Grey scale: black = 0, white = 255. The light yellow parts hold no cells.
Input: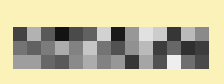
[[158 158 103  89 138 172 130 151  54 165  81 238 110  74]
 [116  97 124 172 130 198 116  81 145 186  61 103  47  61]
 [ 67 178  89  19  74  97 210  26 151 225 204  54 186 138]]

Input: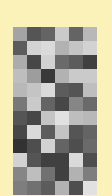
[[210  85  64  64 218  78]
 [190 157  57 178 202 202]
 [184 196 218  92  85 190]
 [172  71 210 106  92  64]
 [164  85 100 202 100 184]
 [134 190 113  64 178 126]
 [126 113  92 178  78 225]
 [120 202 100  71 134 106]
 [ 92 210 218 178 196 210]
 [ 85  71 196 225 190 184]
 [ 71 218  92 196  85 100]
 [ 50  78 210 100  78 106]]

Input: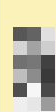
[[238 230 155]
 [212 163 206]
 [190 140  57]
 [113 119  65]
 [ 87  99 224]
 [ 79 246  73]]

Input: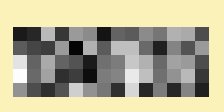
[[253 105 162  47  61  13 124 132 233 191 112 146 185  55]
 [227  99 170  99  83  26 112 124 199 177 105 162 154  77]
 [146  77  47  83 207 146 118  47 214  39 124  39 132  32]
 [ 91  69  61 154   5 177  91 191 191 105  32 132  83 154]
 [ 26  39 185  55 154 139  20  99  91 139 118 177 170  77]]

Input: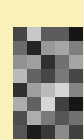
[[186  98  70 121  70]
 [173  98 214  64  22]
 [146 159  48 113 165]
 [106  35 152 165 127]
 [ 86  28  56 139  64]
 [ 78 173 121  86 113]
 [ 70 199  92  92  22]
 [ 48 159 186 214 133]]

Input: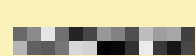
[[181  97  91 118 215 209   2   8  50 235  57  22  71]
 [105 138 229 112  36  71 152 130  79 189 158 166  64]]

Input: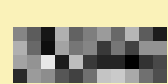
[[176 104  14 163 118 133  57 118  65 147 147]
 [163 147 231  28 189  57  36  36   0  50  72]
 [133  92  22 176  98 126 155 104 182  92  28]
 [ 42 155 141  86  65 112 196 202 169 112  78]]

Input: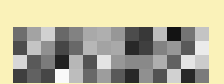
[[215  89 123  33 183  82 228 151 137 137 175  97 228 203]
 [110 163 209 104 130 169 175 151  76  56 189  19 116 196]
 [ 76 196 144  70 104 183 163 169  40  63 130 151  89 235]
 [ 63  97  70 249 189 104 157  89  40 144  82 209  40 123]]
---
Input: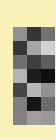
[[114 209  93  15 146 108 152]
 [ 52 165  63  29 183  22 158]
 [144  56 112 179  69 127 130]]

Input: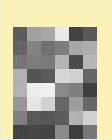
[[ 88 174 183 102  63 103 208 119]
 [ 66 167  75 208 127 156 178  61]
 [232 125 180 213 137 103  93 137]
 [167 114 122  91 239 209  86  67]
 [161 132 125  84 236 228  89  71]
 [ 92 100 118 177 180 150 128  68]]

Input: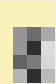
[[169 220 216 185]
 [109  47 123  46]
 [149 150  99 180]]

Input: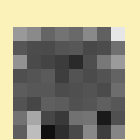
[[230 112 155  99 109  87  80 133]
 [ 96  76 120  83  75  95  26  62]
 [137  72  78  75  83  85 116 136]
 [105  87  42  83  79  81 113  73]
 [115  84  60  62  76  92  57  46]
 [101  75  68  90  87  95  70  16]
 [138  76  74  84  87  70 167 189]
 [153  86 146  79  92  83 114  94]]

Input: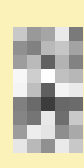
[[122 163 130 183 234 107 201 169 200]
 [233 198 179 192 244 104 110 142 234]
 [165 185  97 254  95  60 232 228 144]
 [153 129 186 206 190 106 117 237 185]
 [200 144 157 247 244 128 133 156 230]]

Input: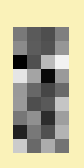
[[127 150 242 154 105 197 158 179 115]
 [ 78  82 186   9  70  89  45  80 172]
 [ 90  92  80 164 103  78 144 120 105]
 [121 139   1 229 153 154 119  33 203]]

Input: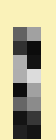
[[161  12  19 220 161 139  55  20]
 [ 98  49 175 174  13 102  20  33]]
